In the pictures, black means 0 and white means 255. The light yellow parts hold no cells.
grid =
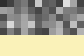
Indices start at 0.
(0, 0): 46
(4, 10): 81
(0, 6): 88
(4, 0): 70
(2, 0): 79
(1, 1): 150
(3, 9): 85
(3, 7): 141
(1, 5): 70
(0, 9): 224
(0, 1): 66
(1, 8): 175
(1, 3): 135
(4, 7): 157
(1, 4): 95

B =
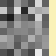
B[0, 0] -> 84
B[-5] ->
[151, 102, 162, 134, 141, 172, 100]
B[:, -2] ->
[216, 169, 210, 172, 165, 134, 126, 233]
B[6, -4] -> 152
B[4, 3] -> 136
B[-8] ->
[84, 66, 156, 114, 78, 216, 97]
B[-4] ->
[100, 125, 134, 136, 122, 165, 127]
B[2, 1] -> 27
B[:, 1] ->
[66, 87, 27, 102, 125, 151, 148, 60]
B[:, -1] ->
[97, 179, 94, 100, 127, 150, 153, 106]
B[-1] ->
[82, 60, 146, 96, 69, 233, 106]
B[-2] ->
[136, 148, 89, 152, 112, 126, 153]
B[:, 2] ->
[156, 219, 130, 162, 134, 103, 89, 146]

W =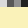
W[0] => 218
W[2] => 144

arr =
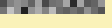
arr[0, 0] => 78
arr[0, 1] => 129
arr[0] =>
[78, 129, 146, 133, 100, 163, 73, 112, 118, 166, 43, 165, 89, 100, 148]
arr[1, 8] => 107
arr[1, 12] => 144
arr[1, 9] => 96
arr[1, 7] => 185

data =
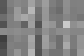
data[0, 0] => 89
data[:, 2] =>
[136, 154, 156, 129, 141, 134, 125, 148]
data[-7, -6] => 151
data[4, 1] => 137
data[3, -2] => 143
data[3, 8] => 119
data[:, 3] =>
[131, 127, 168, 99, 136, 127, 124, 124]
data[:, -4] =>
[115, 108, 120, 119, 141, 110, 110, 115]
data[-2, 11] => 147
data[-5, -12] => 82
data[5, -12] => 63
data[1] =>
[87, 120, 154, 127, 183, 114, 151, 118, 108, 141, 125, 128]
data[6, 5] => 89
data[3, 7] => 149
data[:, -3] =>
[143, 141, 134, 202, 143, 152, 169, 141]
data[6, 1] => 128
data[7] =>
[83, 125, 148, 124, 181, 84, 133, 115, 115, 141, 113, 154]
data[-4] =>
[140, 137, 141, 136, 137, 114, 145, 131, 141, 143, 134, 134]
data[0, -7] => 132
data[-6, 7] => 123
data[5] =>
[63, 124, 134, 127, 166, 88, 159, 126, 110, 152, 123, 148]
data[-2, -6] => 157

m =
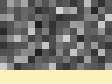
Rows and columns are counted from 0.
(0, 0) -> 84
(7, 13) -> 53
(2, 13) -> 133
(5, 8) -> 148
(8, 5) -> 99
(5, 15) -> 106
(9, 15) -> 163
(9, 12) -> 98
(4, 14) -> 146
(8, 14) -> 53
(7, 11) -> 115
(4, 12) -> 94
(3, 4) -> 168
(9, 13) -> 88
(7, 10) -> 196
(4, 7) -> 56
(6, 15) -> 55
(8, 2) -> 172
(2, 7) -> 76
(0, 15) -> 91
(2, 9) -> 63
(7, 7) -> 62
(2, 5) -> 113
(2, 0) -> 146
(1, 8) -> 210
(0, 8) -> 76
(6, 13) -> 152
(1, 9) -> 152
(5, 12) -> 91
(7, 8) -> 136
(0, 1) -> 162
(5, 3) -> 131

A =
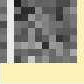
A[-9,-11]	126
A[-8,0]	101
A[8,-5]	146
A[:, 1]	[233, 233, 233, 233, 233, 233, 233, 233, 233]
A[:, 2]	[25, 109, 44, 118, 107, 86, 141, 100, 73]
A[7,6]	126
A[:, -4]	[102, 87, 103, 113, 111, 139, 152, 105, 106]
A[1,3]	44
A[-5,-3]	91
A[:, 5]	[96, 135, 115, 151, 83, 75, 166, 96, 122]
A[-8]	[101, 233, 109, 44, 46, 135, 87, 87, 59, 116, 145]
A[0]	[126, 233, 25, 90, 110, 96, 98, 102, 75, 73, 113]
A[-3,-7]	145
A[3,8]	114
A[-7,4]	151
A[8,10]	114
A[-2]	[116, 233, 100, 107, 95, 96, 126, 105, 145, 114, 167]
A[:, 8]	[75, 59, 51, 114, 91, 53, 146, 145, 113]
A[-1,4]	199
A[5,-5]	96
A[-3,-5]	50
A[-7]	[137, 233, 44, 53, 151, 115, 133, 103, 51, 103, 117]
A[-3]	[83, 233, 141, 162, 145, 166, 50, 152, 146, 94, 100]
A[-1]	[111, 233, 73, 120, 199, 122, 146, 106, 113, 123, 114]

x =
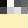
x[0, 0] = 14
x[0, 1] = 247
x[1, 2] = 224
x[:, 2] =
[86, 224]
